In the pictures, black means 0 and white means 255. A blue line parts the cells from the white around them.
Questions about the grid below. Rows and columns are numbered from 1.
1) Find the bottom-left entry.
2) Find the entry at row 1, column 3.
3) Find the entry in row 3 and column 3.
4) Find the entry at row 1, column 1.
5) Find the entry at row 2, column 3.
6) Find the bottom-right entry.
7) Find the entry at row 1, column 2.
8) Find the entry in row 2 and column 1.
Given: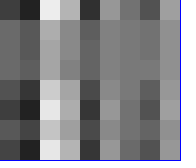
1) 68
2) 237
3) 165
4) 62
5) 173
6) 151
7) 34
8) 106

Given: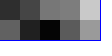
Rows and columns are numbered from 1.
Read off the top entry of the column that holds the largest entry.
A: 201
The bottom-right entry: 154
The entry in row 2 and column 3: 5

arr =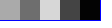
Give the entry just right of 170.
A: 110
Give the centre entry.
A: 215
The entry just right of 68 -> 3

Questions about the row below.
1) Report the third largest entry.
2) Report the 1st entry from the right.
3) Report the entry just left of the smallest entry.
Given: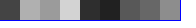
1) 155
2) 141
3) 46

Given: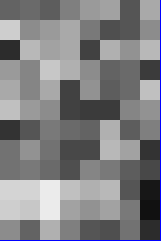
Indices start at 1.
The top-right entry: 169
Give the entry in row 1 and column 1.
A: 99
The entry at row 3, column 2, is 184
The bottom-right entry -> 44
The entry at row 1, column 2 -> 106
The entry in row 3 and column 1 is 44
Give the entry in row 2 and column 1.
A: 206
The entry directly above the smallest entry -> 23
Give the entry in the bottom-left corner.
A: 140
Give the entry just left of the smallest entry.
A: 121
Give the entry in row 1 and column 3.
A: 93
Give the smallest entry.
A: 17
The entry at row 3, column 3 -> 162
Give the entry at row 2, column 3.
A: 154

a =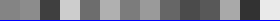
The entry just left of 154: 124
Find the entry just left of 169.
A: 88
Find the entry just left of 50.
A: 169
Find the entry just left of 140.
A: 132

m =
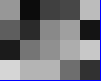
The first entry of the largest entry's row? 214
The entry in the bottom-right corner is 49
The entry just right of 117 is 144
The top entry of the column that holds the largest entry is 151
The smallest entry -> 12
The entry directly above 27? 94

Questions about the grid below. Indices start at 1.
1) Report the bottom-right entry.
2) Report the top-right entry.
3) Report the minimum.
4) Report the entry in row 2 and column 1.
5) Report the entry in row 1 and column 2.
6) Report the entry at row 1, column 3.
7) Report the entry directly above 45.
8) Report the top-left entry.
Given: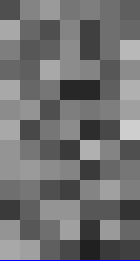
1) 64
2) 95
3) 32
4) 168
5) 132
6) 154
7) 118
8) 79
